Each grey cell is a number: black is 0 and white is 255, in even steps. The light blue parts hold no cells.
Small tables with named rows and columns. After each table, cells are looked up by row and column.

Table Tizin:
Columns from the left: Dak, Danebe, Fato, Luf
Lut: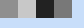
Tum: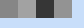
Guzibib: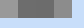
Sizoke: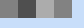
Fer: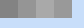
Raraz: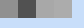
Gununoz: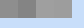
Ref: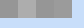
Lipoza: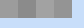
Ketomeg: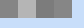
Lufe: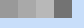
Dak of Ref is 150
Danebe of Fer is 149
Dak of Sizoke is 129
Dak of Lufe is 153
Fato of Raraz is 168
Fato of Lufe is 184
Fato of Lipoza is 162
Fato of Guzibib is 108
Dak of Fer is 131
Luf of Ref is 155
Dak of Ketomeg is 133
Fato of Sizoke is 172
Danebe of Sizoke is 79
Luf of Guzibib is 140
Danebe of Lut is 200
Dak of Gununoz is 142
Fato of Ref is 150
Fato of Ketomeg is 124

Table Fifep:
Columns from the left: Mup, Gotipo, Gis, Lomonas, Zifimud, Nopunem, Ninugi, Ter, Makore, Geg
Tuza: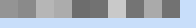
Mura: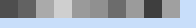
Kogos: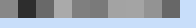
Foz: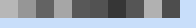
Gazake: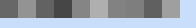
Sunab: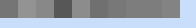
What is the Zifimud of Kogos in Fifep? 127
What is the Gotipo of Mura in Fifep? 98
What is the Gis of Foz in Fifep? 99
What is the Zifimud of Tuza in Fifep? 109
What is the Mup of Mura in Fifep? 78
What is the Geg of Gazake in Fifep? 159
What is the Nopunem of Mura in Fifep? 144
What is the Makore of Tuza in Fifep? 170
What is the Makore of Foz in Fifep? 177
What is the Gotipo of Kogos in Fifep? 45
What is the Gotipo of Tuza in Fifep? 138
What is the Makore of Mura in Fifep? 62
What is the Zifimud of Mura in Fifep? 154
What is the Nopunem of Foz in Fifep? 82

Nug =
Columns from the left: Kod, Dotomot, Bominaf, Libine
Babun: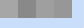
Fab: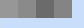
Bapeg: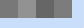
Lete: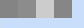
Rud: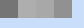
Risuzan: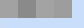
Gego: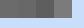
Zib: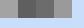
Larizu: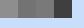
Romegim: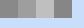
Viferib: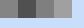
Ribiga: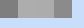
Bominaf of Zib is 108
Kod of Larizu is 142
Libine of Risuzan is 157
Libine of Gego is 123
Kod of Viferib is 132
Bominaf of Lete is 204
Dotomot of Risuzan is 138
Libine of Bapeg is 124
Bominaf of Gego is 94
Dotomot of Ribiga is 173
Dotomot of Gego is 104
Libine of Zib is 154
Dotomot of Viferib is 80
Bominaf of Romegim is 191

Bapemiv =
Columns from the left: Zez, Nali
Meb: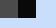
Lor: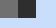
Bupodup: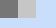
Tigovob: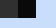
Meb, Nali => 9
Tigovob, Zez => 48
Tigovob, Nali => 9
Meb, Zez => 75
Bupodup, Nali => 198
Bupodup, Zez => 118
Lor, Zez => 112
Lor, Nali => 46

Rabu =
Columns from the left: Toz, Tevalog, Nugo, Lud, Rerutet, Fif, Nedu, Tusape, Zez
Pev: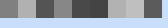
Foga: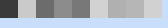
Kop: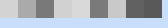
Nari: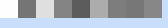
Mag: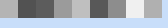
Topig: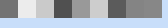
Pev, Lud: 135
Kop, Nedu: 201
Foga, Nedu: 176
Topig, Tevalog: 236
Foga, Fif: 210
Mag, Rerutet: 191
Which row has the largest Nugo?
Nari

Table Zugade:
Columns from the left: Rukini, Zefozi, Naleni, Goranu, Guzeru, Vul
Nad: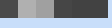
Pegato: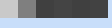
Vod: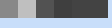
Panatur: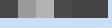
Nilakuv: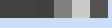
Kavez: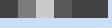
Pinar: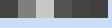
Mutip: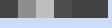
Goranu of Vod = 63
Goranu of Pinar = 83
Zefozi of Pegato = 127
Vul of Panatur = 68
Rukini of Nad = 74
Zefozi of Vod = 191
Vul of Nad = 66
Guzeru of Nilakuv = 202
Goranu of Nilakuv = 128
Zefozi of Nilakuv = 66
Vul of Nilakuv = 83
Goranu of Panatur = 74
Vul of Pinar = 64
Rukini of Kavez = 67
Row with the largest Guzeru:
Nilakuv

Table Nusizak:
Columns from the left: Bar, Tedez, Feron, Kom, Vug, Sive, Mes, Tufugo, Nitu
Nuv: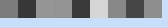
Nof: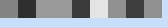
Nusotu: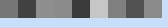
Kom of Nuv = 147
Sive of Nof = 228
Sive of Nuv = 214
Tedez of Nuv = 55
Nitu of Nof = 145
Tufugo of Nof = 62
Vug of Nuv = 57
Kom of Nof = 153
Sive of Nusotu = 198
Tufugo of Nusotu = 81
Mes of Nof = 145
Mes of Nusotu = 128
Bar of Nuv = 123
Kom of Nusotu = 138
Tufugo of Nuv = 70
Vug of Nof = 59
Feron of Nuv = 149

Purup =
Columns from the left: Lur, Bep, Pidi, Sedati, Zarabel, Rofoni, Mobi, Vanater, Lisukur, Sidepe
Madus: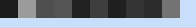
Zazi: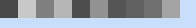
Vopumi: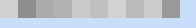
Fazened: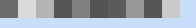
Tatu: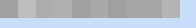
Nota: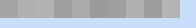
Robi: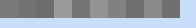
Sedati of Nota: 158
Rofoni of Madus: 62
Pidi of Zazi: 127
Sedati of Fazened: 85
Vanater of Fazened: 151
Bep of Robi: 114
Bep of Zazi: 200
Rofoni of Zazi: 146
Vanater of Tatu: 166
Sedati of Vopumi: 178
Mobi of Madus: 31
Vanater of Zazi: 97
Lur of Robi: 122
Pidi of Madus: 79
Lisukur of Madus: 44
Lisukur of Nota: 157
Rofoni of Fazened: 83
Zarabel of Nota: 171
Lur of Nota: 164
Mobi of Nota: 159
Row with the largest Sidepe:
Fazened

